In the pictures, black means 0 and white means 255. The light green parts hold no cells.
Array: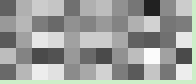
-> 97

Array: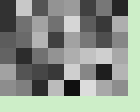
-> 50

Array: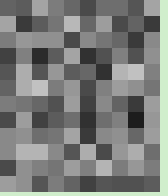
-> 98

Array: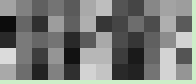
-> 163

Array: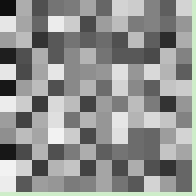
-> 15

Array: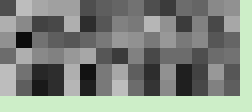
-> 78
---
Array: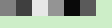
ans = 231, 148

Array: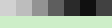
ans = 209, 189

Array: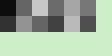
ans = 199, 186

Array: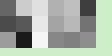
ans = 245, 232

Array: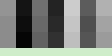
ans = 204, 197

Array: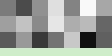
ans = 249, 230

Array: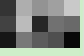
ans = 201, 187
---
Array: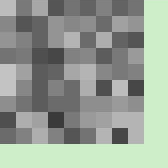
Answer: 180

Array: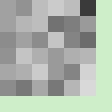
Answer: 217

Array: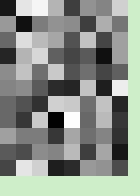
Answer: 76

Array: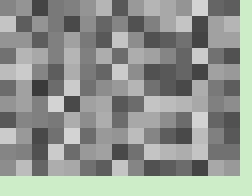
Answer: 153

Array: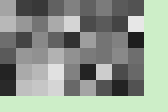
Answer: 82

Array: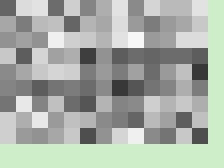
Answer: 78
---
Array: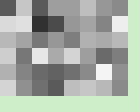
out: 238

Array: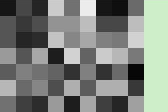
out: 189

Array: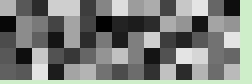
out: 148

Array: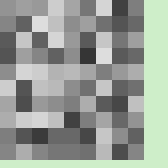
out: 104

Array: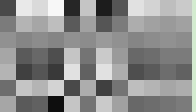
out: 159
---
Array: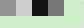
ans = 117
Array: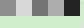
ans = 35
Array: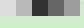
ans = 156
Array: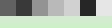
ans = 228
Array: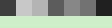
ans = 32
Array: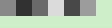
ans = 156
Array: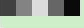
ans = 10
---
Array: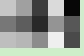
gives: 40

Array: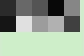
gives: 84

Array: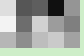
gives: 209

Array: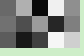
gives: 155

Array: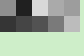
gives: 216

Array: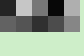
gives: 119
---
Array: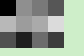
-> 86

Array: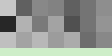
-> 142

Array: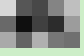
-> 191

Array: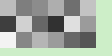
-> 195

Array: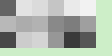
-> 242

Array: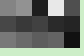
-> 79

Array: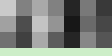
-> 57

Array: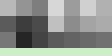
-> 177

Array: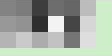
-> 188

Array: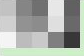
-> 97
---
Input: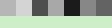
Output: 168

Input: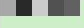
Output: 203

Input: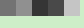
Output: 53

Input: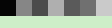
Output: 175

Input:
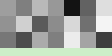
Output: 140

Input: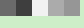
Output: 241

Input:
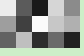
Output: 251

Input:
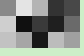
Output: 58
